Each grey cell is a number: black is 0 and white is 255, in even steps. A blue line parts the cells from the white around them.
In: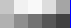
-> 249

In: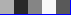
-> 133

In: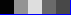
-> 222

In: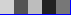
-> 189

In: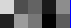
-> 99

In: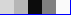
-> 12

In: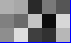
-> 41

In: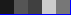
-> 64

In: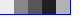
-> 86
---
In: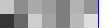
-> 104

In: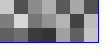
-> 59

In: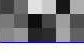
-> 22

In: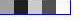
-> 81

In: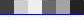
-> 62

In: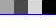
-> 74

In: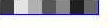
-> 60

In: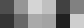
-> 53

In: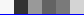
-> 99

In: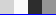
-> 149
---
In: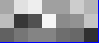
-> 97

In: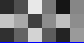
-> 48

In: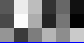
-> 149

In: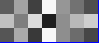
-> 85

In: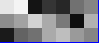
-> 26

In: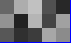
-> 87

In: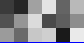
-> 155
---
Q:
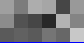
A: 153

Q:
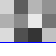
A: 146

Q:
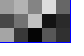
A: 102

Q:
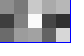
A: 183

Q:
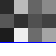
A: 138

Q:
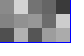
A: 58
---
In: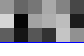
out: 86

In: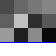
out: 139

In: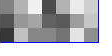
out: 135

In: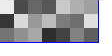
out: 168

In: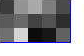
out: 11

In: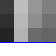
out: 107

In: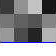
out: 36

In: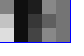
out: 68
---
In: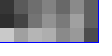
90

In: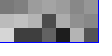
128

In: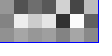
82

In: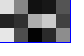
134

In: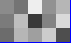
116

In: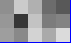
203

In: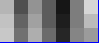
79

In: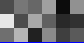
119

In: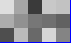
166
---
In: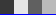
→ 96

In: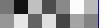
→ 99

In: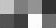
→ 252

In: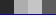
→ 197

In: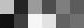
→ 246

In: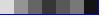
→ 101

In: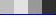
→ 153
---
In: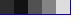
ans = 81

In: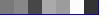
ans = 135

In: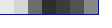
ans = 109

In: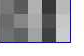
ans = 120

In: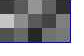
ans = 97

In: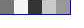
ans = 153
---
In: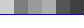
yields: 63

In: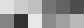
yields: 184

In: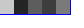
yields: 122

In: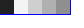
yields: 143

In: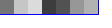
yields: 178

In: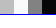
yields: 7
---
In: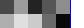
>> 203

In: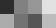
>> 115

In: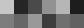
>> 60

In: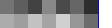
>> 208

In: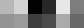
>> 75

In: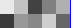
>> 136

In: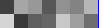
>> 200
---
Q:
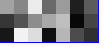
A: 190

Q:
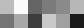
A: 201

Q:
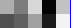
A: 160

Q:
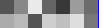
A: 191

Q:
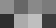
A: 171

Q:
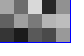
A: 122

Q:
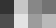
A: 227

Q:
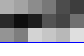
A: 83
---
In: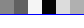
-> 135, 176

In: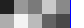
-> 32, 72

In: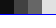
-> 15, 225

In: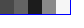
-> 73, 246

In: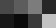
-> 72, 194

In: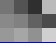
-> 117, 208
